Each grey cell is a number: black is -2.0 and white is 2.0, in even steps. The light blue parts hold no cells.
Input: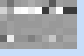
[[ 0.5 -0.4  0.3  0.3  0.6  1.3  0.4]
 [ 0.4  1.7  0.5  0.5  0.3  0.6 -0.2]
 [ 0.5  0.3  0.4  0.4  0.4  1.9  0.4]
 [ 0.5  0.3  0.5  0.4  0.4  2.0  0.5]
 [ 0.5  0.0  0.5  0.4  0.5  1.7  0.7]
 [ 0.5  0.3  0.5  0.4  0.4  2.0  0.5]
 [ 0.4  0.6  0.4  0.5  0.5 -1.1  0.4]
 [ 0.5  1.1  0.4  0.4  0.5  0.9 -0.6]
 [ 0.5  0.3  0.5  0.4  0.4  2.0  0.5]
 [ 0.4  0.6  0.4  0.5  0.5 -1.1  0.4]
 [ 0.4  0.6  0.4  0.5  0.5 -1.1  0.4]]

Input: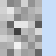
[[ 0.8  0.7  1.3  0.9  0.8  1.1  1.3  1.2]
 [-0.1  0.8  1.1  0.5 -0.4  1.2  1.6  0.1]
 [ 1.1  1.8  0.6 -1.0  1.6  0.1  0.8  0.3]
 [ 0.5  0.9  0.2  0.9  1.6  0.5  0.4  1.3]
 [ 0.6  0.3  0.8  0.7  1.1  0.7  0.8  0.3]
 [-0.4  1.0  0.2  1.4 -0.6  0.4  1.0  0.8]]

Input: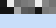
[[-1.7 -1.6]
 [-1.7  1.7]
 [ 0.6 -0.3]
 [-0.6 -0.1]
 [-0.7  0.0]
 [-1.7  1.7]
 [-0.1  0.1]
 [ 0.0 -0.2]]

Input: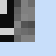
[[-1.8  1.3 -1.8 -1.8  1.3  1.3]
 [-1.8  1.3 -1.8 -1.8 -1.8 -1.8]
 [-0.4 -0.2  0.1 -0.4 -0.5 -0.9]
 [ 0.0 -0.3 -0.7  0.1  0.0  0.0]
 [ 0.0 -0.4 -0.8  0.0  0.0 -0.3]]

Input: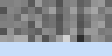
[[ 0.5 -0.7  0.0 -0.1 -0.7  0.0]
 [ 0.4  0.3  0.0  0.0  0.1  0.0]
 [ 0.7 -0.4  0.1 -0.3  0.0  0.1]
 [ 0.7 -0.1  0.0  0.4 -0.4  0.0]
 [-0.5 -0.3 -0.6  0.0 -0.1 -0.6]
 [ 0.4 -0.5  0.4  0.2 -0.5  0.4]
 [-0.7  0.2 -0.3 -0.4  0.0 -0.2]
 [-0.1  0.1 -0.2 -0.2  0.5 -0.1]
 [ 0.5 -0.6 -0.6 -0.7 -0.4 -0.7]
 [ 1.3 -0.1  0.0 -0.1 -0.1  0.0]
 [ 0.1  0.5  0.2  0.1  0.5  0.1]
 [-1.3 -0.5 -0.7 -0.6 -0.3 -0.5]
 [-0.3  0.4 -0.3 -0.2  0.3 -0.3]
 [ 0.3  0.4  0.3  0.2  0.6  0.3]
 [ 0.2 -0.1  0.5  0.1 -0.1  0.4]
 [-0.2  0.0 -0.3 -0.3  0.2 -0.4]]

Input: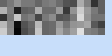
[[ 1.2  0.9 -1.2  0.8 -0.4]
 [ 0.2  0.1 -0.1  0.0 -0.1]
 [-1.9 -1.8  1.1 -1.5  0.3]
 [-0.8 -0.7 -0.2 -0.5 -0.1]
 [-0.5 -0.4  0.0 -0.4 -0.1]
 [ 1.1  0.9 -0.9  0.7 -0.4]
 [-0.4 -0.4 -0.1 -0.3 -0.1]
 [-0.3 -0.3  0.2 -0.3  0.0]
 [ 0.6  0.4 -0.7  0.4 -0.3]
 [ 0.1 -0.2 -0.6 -1.1 -0.7]
 [ 0.5  0.3 -0.1  0.3 -0.8]
 [ 1.5  0.4  1.4  1.2  0.7]
 [ 0.0  0.6  0.3  0.4  0.0]
 [-0.1 -0.6 -0.2 -0.1 -1.2]
 [-0.4 -1.0 -0.2 -0.5 -0.5]]

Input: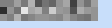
[[ 0.3 -1.3  0.0]
 [ 0.0  0.3  0.0]
 [ 0.8 -0.2  0.5]
 [-0.1  1.6 -0.1]
 [ 0.1  0.6  0.8]
 [ 0.3  0.8 -0.7]
 [ 0.3  0.0 -0.2]
 [ 0.2  1.2 -0.4]
 [ 0.1  0.4  0.3]
 [ 0.5  0.3  0.6]
 [ 0.1 -0.7 -1.0]
 [-0.1  0.7  0.3]
 [-0.2  0.4 -0.2]
 [ 0.3  0.3  0.5]]
